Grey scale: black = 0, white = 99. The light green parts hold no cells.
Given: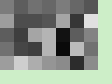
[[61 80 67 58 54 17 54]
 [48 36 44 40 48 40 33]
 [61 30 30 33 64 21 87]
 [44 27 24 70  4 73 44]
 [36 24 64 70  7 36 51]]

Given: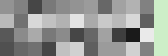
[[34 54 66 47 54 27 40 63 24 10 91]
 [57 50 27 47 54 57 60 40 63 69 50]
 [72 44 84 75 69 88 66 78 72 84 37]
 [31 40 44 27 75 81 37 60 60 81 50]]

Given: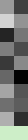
[[82 57]
 [22 53]
 [14 46]
 [43 36]
 [64 33]
 [49 29]
 [60 25]
 [68 18]
 [40  1]]

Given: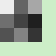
[[32 51 20]
 [92 39 65]
 [43 26 12]]

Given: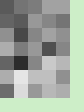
[[67 89 74 74 56]
 [42 85 59 71 67]
 [67 48 59 31 52]
 [35 45 48 63 63]
 [39 35 59 52 45]
 [56 28 52 63 56]
 [39 17 52 78 71]]

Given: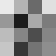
[[91 70 41 87]
 [73 52 30 52]
 [77 21 45 55]
 [59 11 66 48]]

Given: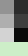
[[68 24]
 [57 17]
 [82  4]]

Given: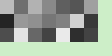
[[30 88 40 26 91 18 26]
 [14 59 56 46 50 81 22]
 [73 43 69 53 37 33 62]]

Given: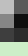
[[74 35]
 [24 17]
 [52  6]]
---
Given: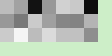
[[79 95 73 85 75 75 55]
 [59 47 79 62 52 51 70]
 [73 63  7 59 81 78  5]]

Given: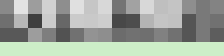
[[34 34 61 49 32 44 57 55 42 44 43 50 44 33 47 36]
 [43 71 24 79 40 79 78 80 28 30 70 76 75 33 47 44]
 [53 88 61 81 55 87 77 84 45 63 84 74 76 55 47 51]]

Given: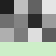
[[68 48 86 36]
 [43 51 16 60]
 [12 74 38 89]]

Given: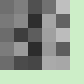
[[42 29 27 66 65]
 [48 60 17 59 36]
 [42 24 36 62 73]
 [47 53 18 64 38]
 [43 49 31 44 74]]

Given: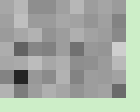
[[69 48 61 68 64 57 61 63 41]
 [51 14 59 54 69 51 61 60 63]
 [65 66 73 65 68 55 56 60 72]
 [67 38 52 50 61 44 59 58 80]
 [60 65 69 57 61 68 63 61 53]
 [62 74 60 60 65 63 58 62 51]
 [65 71 55 55 62 71 61 64 60]]

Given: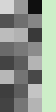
[[26 46 70]
 [24 36 76]
 [71 45 28]
 [26 36 70]
 [41 47 54]
 [73 69 22]
 [32 43 52]
 [83 59  6]]
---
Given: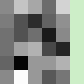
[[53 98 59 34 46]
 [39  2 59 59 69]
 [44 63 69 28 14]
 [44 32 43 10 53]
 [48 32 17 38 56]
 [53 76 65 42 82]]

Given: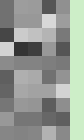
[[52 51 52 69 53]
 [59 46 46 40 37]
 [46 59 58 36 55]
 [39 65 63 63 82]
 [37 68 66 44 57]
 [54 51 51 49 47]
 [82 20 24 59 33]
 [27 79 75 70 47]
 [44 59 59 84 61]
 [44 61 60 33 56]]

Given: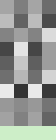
[[63 50 63 39]
 [59 54 59 45]
 [91 20 91 22]
 [43 71 43 82]
 [37 77 37 61]
 [27 88 27 61]
 [51 62 51 85]
 [73 38 73 29]
 [64 49 64 42]]

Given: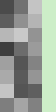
[[49 64 50]
 [76 33 37]
 [66 35 58]
 [62 33 51]
 [24 42 60]
 [71 78 57]
 [36 56 70]
 [29 44 76]]

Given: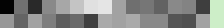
[[59 39 63 49 36 41 25 66 63 66 53 53 33 31 63]
 [ 1 44 16 53 65 76 87 89 63 43 46 38 53 51 24]]

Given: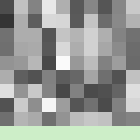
[[43 70 66 43 57 73 77 75 48 51]
 [32 79 55 95 61 33 44 29 50 83]
 [86 57 78 51 28 50 29 31 39 86]
 [67 37 32 50 36 40 64 43 32 75]
 [57 59 71 28 97 59 73 50 61 41]
 [43 65 66 34 84 67 81 65 54 42]
 [44 67 67 33 76 70 81 68 51 44]
 [20 67 36 84 83 35 76 42 53 69]
 [30 75 51 90 68 34 52 33 52 78]]

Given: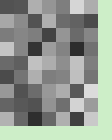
[[69 40 18 40 68 25 78]
 [39 34 32 57 43 82 60]
 [59 32 42 59 67 34 85]
 [29 45 68 49 51 74 45]
 [41 37 75 67 55 75 49]
 [76 52 20 61 51 17 44]
 [48 52 49 26 58 41 52]
 [65 54 32 68 42 38 29]
 [32 33 68 58 49 83 67]]

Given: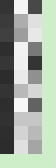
[[17 87 64]
 [18 82 72]
 [19 77 77]
 [18 96 38]
 [20 72 83]
 [17 91 56]
 [21 93 20]
 [18 94 47]
 [25 61 90]
 [23 67 87]
 [20 95 28]]
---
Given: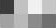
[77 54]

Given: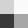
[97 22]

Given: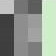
[36 55 25]

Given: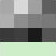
[37 49 24]

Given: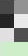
[57 14]

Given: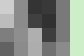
[47 19 68 54]

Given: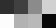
[81 72]

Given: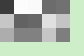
[44 87 50]
